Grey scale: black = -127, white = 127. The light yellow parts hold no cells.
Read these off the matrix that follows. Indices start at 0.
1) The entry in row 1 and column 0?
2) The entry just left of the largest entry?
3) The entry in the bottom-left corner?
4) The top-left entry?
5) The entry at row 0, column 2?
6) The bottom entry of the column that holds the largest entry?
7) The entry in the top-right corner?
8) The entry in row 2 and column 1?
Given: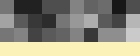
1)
35
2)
14
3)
-9
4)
-9
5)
-94
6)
74
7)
-49
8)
3

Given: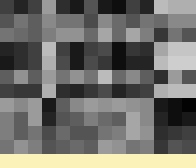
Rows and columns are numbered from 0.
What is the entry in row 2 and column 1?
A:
-21
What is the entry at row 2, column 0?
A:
-11
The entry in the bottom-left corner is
-11
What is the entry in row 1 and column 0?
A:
-43
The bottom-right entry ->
-52
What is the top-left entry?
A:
-63
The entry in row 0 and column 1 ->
-91
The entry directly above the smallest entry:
59
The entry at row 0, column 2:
-63
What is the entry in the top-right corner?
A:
47
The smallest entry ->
-124
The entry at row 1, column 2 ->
-33
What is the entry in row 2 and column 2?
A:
-33
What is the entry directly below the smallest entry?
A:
-102

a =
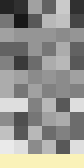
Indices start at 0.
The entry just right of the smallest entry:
-39
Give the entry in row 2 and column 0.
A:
33
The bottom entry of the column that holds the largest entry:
106
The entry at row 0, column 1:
-79
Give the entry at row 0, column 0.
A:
-91
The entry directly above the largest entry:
65
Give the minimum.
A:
-103
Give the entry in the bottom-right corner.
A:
94
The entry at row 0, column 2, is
33
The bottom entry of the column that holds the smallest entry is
94
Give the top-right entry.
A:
-79
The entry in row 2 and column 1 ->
21
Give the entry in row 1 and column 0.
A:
-9

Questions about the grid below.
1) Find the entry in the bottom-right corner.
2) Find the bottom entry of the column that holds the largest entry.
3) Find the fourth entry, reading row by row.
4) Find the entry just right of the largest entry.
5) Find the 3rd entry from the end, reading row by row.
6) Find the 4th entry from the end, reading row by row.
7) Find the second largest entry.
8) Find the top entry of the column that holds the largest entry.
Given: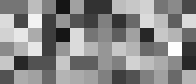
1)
52
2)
-22
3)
0
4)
-77
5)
33
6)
0
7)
114
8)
10

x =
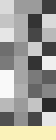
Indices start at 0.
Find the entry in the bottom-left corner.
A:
-47
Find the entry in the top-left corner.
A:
90
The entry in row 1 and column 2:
-76
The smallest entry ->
-86
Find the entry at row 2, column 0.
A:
102
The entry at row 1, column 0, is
68
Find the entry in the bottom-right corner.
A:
102
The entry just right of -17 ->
16
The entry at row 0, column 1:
27
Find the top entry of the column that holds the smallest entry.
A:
-66

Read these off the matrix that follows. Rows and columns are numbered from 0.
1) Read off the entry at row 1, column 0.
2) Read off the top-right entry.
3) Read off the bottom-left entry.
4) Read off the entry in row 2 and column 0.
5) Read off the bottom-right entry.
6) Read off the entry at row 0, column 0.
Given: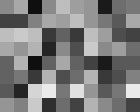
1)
-61
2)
-8
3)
21
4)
62
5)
-61
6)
10

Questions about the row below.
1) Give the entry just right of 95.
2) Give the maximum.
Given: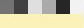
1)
42
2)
114
